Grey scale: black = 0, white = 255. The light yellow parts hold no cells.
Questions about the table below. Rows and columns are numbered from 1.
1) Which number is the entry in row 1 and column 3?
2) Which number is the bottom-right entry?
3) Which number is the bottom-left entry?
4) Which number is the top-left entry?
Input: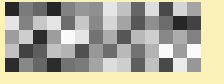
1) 102
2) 151
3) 44
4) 38

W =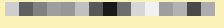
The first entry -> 206
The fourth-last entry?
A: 158
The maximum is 241
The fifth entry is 151

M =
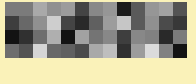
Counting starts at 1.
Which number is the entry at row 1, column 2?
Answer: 123
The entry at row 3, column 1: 19
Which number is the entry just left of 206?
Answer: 144
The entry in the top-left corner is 123
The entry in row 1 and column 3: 169
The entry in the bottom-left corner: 110
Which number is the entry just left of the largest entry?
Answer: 156
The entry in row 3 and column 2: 48
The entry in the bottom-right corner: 19
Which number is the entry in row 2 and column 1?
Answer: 62

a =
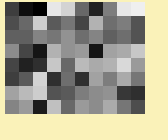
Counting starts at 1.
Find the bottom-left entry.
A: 132
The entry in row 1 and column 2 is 14
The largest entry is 239
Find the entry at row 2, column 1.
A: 77
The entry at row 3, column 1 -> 96
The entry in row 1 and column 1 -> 62
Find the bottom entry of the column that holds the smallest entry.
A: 27
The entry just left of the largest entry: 231
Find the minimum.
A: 0
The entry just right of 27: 192
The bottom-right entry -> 77
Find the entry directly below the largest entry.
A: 83

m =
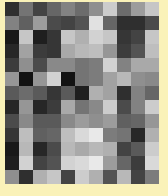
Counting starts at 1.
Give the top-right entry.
198
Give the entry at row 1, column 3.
67
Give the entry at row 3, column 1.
25
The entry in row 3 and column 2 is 198
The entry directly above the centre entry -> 116
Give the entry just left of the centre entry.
90
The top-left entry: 47
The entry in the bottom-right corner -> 124
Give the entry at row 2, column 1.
130
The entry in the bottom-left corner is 143
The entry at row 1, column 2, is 116
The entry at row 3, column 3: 31
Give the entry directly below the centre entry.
116

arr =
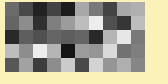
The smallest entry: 20
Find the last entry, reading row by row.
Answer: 134
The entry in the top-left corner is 107
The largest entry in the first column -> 189
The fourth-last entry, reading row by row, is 211
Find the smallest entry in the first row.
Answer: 28
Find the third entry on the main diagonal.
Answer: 80
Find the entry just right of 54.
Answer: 189
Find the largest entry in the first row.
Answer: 175
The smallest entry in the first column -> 41
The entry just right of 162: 61
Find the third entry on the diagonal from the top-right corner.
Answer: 181
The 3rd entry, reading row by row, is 34
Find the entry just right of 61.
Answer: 141
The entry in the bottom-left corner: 87
